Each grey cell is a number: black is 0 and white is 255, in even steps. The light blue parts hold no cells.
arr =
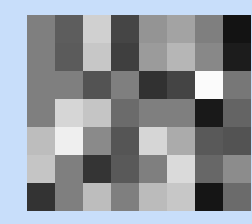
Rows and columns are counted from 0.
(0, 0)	127
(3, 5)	127
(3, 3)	107
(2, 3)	127
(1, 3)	63
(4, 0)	189
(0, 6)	127
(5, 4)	127
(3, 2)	197
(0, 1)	93
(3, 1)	214
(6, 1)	127
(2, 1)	127
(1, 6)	136
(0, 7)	19
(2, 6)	251
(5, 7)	140
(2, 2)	83
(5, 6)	103

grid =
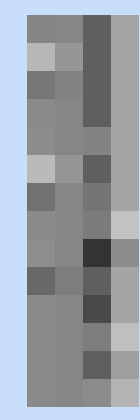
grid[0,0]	133
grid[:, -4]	[133, 183, 119, 138, 141, 186, 113, 138, 142, 104, 138, 138, 138, 138]
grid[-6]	[142, 134, 51, 141]
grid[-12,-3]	131
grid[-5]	[104, 125, 95, 164]
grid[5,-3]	149
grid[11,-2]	125
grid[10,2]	73
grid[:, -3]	[134, 150, 131, 134, 134, 149, 134, 134, 134, 125, 134, 134, 134, 134]
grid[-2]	[138, 134, 95, 159]
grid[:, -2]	[95, 95, 95, 95, 131, 95, 117, 124, 51, 95, 73, 125, 95, 139]
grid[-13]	[183, 150, 95, 164]

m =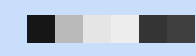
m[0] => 22
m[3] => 237
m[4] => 52

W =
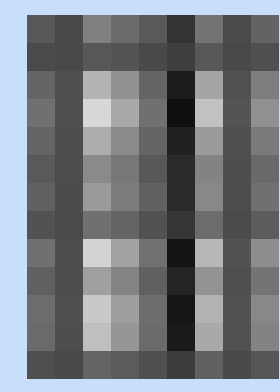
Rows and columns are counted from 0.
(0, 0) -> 88
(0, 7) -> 75
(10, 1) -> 79
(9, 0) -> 96
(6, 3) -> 124
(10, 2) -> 201
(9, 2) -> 160
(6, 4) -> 97
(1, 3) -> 84
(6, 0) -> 96
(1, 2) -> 87
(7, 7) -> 75
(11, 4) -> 107
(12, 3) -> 91
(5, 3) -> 119
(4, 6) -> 154
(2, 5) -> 28
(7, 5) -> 53
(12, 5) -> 59
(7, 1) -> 74
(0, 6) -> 115
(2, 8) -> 126
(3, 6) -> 193
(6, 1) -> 75
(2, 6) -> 164
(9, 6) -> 147
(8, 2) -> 211
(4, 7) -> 79
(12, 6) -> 96

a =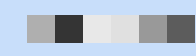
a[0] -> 175
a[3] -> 224
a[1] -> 52

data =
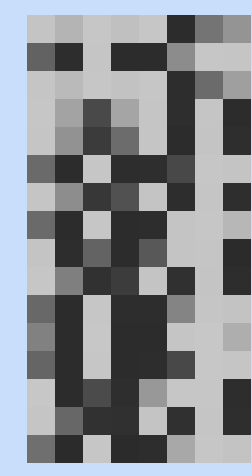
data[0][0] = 196
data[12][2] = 198
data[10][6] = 197
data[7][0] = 106
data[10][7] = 195
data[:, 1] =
[180, 45, 186, 163, 146, 44, 141, 44, 45, 127, 44, 44, 44, 44, 103, 43]
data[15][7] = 195
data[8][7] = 43
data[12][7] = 197
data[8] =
[196, 45, 99, 44, 88, 196, 197, 43]
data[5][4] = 46
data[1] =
[98, 45, 197, 44, 44, 140, 198, 197]
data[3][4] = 197
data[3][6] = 197
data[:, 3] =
[192, 44, 194, 165, 108, 45, 81, 44, 44, 60, 45, 44, 44, 46, 48, 43]
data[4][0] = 197
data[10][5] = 132
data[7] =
[106, 44, 198, 44, 45, 196, 198, 183]
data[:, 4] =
[198, 44, 198, 197, 197, 46, 196, 45, 88, 196, 45, 44, 45, 152, 196, 45]
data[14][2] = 49
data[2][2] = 198
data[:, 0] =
[196, 98, 197, 198, 197, 106, 197, 106, 196, 198, 104, 129, 101, 199, 197, 111]
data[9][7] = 45
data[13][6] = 198

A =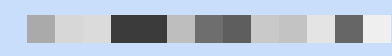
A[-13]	170
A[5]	190
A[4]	59
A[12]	239
